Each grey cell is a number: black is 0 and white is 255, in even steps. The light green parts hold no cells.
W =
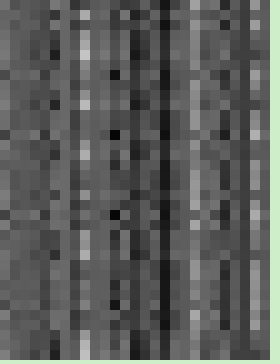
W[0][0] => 114
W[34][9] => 98
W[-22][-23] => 79
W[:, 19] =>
[161, 112, 145, 131, 129, 125, 133, 95, 145, 137, 131, 146, 146, 97, 141, 118, 121, 145, 151, 147, 160, 94, 164, 106, 117, 124, 146, 147, 119, 132, 98, 167, 139, 132, 118, 132]
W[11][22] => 55
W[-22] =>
[119, 90, 86, 72, 79, 67, 105, 76, 143, 93, 104, 85, 93, 39, 63, 76, 40, 91, 96, 141, 84, 96, 88, 72, 62, 97, 88]
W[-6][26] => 98
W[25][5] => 48
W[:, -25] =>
[89, 91, 93, 90, 86, 85, 89, 96, 89, 89, 84, 90, 89, 99, 86, 89, 92, 89, 89, 86, 87, 99, 86, 93, 91, 88, 89, 92, 92, 90, 95, 85, 92, 89, 89, 84]
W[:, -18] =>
[89, 96, 91, 94, 96, 101, 93, 95, 93, 93, 99, 93, 92, 92, 93, 97, 95, 92, 91, 93, 89, 95, 89, 95, 94, 97, 93, 92, 94, 94, 96, 90, 93, 95, 98, 101]
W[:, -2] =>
[149, 97, 156, 101, 86, 65, 107, 155, 131, 101, 68, 130, 138, 175, 97, 91, 143, 135, 142, 89, 141, 170, 136, 118, 115, 83, 135, 148, 144, 139, 150, 132, 152, 98, 86, 63]
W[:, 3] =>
[85, 81, 92, 77, 72, 66, 79, 103, 84, 76, 65, 83, 84, 113, 72, 76, 93, 85, 84, 70, 82, 111, 80, 89, 84, 73, 84, 89, 93, 87, 100, 78, 92, 75, 75, 64]
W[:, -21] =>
[106, 100, 103, 102, 102, 103, 102, 98, 106, 104, 103, 104, 106, 97, 105, 100, 103, 106, 106, 106, 106, 98, 107, 99, 100, 99, 105, 105, 100, 104, 99, 108, 104, 102, 100, 103]
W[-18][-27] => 112
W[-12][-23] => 68
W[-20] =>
[91, 93, 92, 93, 66, 95, 103, 71, 116, 95, 94, 43, 94, 54, 85, 87, 24, 81, 90, 121, 104, 86, 52, 89, 62, 143, 94]
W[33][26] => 90
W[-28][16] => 25
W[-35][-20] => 90
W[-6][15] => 100
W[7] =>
[74, 101, 96, 103, 60, 95, 98, 76, 123, 95, 88, 17, 105, 53, 86, 99, 21, 85, 89, 95, 107, 72, 46, 94, 57, 155, 99]
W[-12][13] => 44
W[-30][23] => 76
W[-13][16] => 33
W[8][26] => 88
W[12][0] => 109
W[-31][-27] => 120
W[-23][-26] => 100
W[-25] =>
[110, 85, 90, 83, 76, 98, 104, 64, 103, 93, 99, 72, 76, 55, 81, 69, 26, 76, 90, 146, 98, 103, 55, 85, 60, 130, 87]
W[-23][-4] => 100
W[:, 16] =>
[21, 40, 18, 38, 43, 46, 36, 21, 25, 38, 47, 26, 24, 16, 40, 40, 24, 25, 24, 43, 24, 18, 26, 33, 34, 43, 24, 21, 23, 23, 22, 27, 19, 40, 42, 48]
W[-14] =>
[121, 79, 86, 80, 83, 109, 107, 54, 83, 89, 97, 87, 58, 60, 87, 58, 26, 68, 89, 164, 99, 114, 49, 85, 62, 136, 85]
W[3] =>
[109, 92, 90, 77, 75, 65, 102, 80, 148, 94, 103, 72, 100, 39, 62, 85, 38, 93, 95, 131, 83, 89, 85, 75, 61, 101, 90]

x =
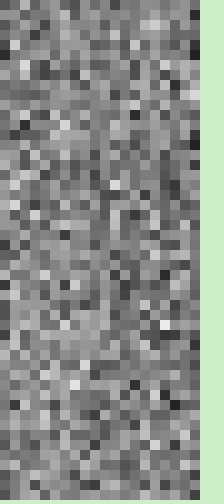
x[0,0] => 85
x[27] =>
[180, 117, 117, 156, 205, 138, 139, 162, 156, 118, 160, 64, 152, 85, 156, 141, 43, 136, 177, 112]
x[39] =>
[127, 154, 161, 138, 189, 147, 168, 115, 120, 105, 111, 173, 81, 155, 98, 206, 48, 141, 162, 131]
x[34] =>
[151, 193, 105, 141, 139, 116, 162, 142, 150, 147, 118, 174, 112, 149, 195, 79, 111, 140, 148, 53]
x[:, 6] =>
[102, 184, 160, 179, 153, 161, 125, 112, 165, 155, 141, 118, 213, 166, 161, 189, 125, 141, 104, 128, 184, 124, 192, 59, 168, 158, 151, 139, 64, 139, 90, 85, 208, 165, 162, 141, 110, 146, 166, 168, 149, 179, 119, 178, 184, 130, 140, 124, 145, 125]
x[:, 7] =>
[82, 91, 135, 157, 154, 122, 101, 68, 119, 150, 117, 137, 138, 165, 141, 122, 83, 91, 121, 141, 120, 138, 170, 131, 129, 144, 116, 162, 203, 139, 120, 165, 120, 169, 142, 131, 102, 164, 226, 115, 129, 139, 167, 101, 141, 169, 128, 75, 123, 122]
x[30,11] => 105
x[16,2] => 85
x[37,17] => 174
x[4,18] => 141
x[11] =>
[103, 159, 202, 97, 73, 192, 118, 137, 174, 127, 116, 108, 149, 44, 122, 163, 80, 137, 111, 88]
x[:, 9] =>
[108, 158, 138, 145, 92, 130, 91, 136, 149, 128, 131, 127, 133, 120, 118, 76, 106, 68, 86, 129, 159, 121, 107, 111, 81, 145, 140, 118, 112, 91, 98, 154, 153, 168, 147, 138, 95, 73, 161, 105, 114, 63, 120, 117, 63, 167, 158, 133, 61, 156]
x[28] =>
[54, 174, 135, 126, 105, 158, 64, 203, 138, 112, 146, 127, 62, 82, 110, 81, 101, 189, 162, 103]
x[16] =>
[177, 137, 85, 129, 165, 91, 125, 83, 111, 106, 139, 106, 115, 115, 152, 121, 90, 105, 131, 58]
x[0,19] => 112
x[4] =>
[73, 205, 113, 130, 142, 121, 153, 154, 151, 92, 100, 125, 87, 197, 101, 148, 111, 86, 141, 53]
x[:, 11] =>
[72, 131, 138, 191, 125, 157, 136, 132, 116, 71, 129, 108, 188, 167, 91, 169, 106, 106, 216, 72, 155, 193, 188, 160, 144, 73, 148, 64, 127, 111, 105, 75, 115, 100, 174, 161, 94, 122, 168, 173, 119, 132, 114, 128, 134, 162, 111, 131, 182, 146]
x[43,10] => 85
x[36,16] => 107
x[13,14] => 107
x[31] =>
[81, 153, 137, 170, 106, 173, 85, 165, 176, 154, 165, 75, 119, 127, 77, 155, 121, 85, 126, 108]
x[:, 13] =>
[117, 123, 125, 134, 197, 142, 76, 78, 169, 92, 197, 44, 145, 96, 76, 131, 115, 114, 112, 161, 133, 59, 111, 124, 128, 131, 93, 85, 82, 133, 135, 127, 107, 159, 149, 117, 114, 138, 49, 155, 138, 119, 70, 148, 119, 115, 97, 112, 118, 135]
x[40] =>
[117, 58, 194, 135, 128, 72, 149, 129, 119, 114, 87, 119, 150, 138, 120, 161, 124, 35, 92, 98]
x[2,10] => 92
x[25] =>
[96, 91, 163, 127, 108, 155, 158, 144, 168, 145, 135, 73, 110, 131, 106, 202, 138, 170, 182, 127]
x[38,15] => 161
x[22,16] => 84
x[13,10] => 135
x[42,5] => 132
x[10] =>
[157, 134, 123, 153, 132, 146, 141, 117, 110, 131, 140, 129, 168, 197, 132, 109, 178, 130, 128, 147]
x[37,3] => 110
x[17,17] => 107
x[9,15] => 144
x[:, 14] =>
[142, 136, 183, 150, 101, 127, 159, 163, 174, 168, 132, 122, 140, 107, 125, 98, 152, 124, 139, 61, 171, 98, 143, 108, 166, 106, 139, 156, 110, 119, 194, 77, 149, 86, 195, 158, 136, 125, 141, 98, 120, 143, 183, 190, 93, 160, 182, 129, 80, 185]

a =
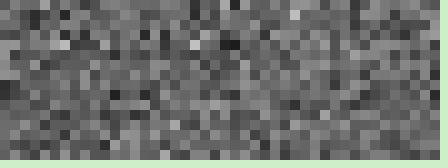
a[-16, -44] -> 86
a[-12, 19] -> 192
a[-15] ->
[130, 100, 72, 45, 70, 98, 39, 122, 129, 87, 90, 102, 133, 121, 74, 80, 105, 108, 112, 44, 114, 70, 136, 110, 101, 84, 100, 99, 108, 189, 97, 105, 107, 96, 102, 68, 140, 137, 121, 60, 114, 109, 137, 130]
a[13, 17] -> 108
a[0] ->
[86, 126, 106, 104, 158, 86, 124, 99, 61, 79, 122, 127, 119, 104, 106, 104, 126, 121, 106, 52, 98, 85, 167, 39, 150, 97, 93, 128, 96, 143, 146, 132, 76, 118, 128, 57, 89, 140, 121, 111, 125, 137, 97, 84]
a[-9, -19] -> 75
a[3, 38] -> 105
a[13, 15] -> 148
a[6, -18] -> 96
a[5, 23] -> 120
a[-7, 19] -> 109
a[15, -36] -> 129
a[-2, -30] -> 97
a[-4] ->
[108, 108, 139, 108, 60, 91, 91, 87, 112, 131, 101, 70, 104, 131, 96, 119, 116, 166, 79, 68, 128, 96, 99, 76, 91, 106, 93, 106, 70, 152, 126, 111, 109, 120, 143, 93, 94, 97, 130, 108, 124, 108, 101, 91]
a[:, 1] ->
[126, 100, 110, 70, 148, 61, 98, 138, 66, 69, 101, 90, 108, 132, 79, 134]
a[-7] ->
[51, 69, 81, 128, 85, 98, 105, 80, 95, 103, 98, 33, 88, 97, 44, 77, 143, 108, 101, 109, 70, 106, 72, 53, 120, 110, 118, 91, 104, 96, 108, 117, 106, 117, 138, 117, 55, 72, 86, 110, 95, 81, 133, 42]
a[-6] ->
[84, 101, 102, 74, 78, 128, 110, 105, 85, 122, 85, 124, 118, 130, 142, 70, 101, 125, 109, 139, 130, 157, 139, 110, 117, 129, 133, 95, 76, 50, 101, 83, 81, 117, 80, 57, 79, 88, 103, 94, 105, 99, 108, 77]
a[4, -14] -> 132
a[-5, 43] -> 129
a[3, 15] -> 141
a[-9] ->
[144, 138, 98, 80, 84, 118, 106, 97, 140, 72, 107, 100, 94, 135, 103, 132, 84, 107, 90, 107, 118, 67, 87, 104, 133, 75, 124, 99, 134, 107, 143, 110, 97, 73, 99, 105, 59, 121, 120, 124, 115, 75, 132, 49]
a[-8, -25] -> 113
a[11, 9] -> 100
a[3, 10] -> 120
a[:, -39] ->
[86, 98, 97, 137, 158, 84, 74, 118, 104, 98, 128, 71, 91, 96, 78, 84]
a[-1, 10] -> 83
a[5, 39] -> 68
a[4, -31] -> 90
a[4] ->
[146, 148, 102, 123, 122, 158, 186, 60, 68, 69, 158, 87, 119, 90, 122, 115, 56, 93, 95, 192, 110, 100, 36, 28, 100, 86, 114, 84, 129, 92, 132, 114, 151, 82, 141, 107, 76, 134, 138, 135, 121, 104, 122, 60]
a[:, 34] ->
[128, 102, 113, 112, 141, 107, 113, 99, 104, 138, 80, 89, 143, 115, 96, 116]
